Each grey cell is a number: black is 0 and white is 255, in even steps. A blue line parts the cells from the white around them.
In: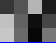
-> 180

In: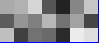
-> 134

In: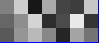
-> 61

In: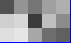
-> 160

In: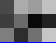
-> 156

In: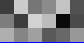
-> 195

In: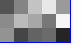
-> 232

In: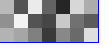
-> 215
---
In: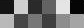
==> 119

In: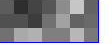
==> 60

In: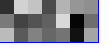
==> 83

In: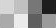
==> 95

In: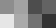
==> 114

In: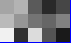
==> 116
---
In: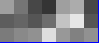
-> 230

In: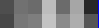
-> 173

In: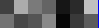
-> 57

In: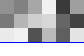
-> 102

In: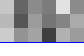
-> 132

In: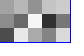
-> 48

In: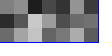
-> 107

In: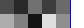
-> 222
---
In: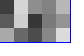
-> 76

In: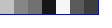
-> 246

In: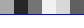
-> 241

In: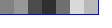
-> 111

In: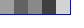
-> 137

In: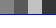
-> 89

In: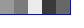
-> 235

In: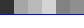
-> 212
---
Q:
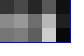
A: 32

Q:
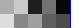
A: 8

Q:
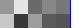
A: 119

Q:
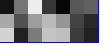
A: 41

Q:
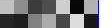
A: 178

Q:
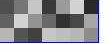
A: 167
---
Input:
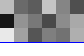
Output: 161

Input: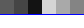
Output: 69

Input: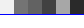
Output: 116

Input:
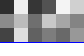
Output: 222

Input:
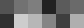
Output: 205

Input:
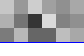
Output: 184
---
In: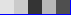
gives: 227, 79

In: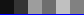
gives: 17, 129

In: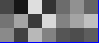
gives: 71, 93

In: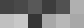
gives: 67, 168

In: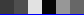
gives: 58, 103

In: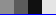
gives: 143, 229

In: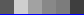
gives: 89, 62
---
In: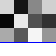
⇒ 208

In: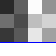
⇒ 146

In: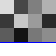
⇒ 177

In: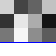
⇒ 194

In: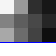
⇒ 23

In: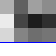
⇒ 140
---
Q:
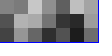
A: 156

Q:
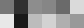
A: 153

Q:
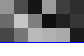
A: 54

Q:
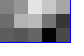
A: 54

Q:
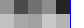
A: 180

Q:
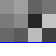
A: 196

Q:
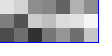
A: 245

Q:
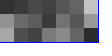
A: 152

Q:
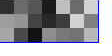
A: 127

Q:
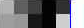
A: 206
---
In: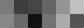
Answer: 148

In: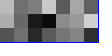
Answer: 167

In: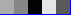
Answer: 229

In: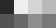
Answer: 212

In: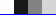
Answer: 131

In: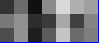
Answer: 175

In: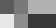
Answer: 177

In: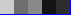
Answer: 19
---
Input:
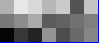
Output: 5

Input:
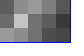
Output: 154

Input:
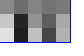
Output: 224

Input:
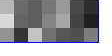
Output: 146

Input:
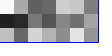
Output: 192

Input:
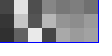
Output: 48

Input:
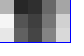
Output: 231

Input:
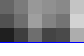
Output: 31
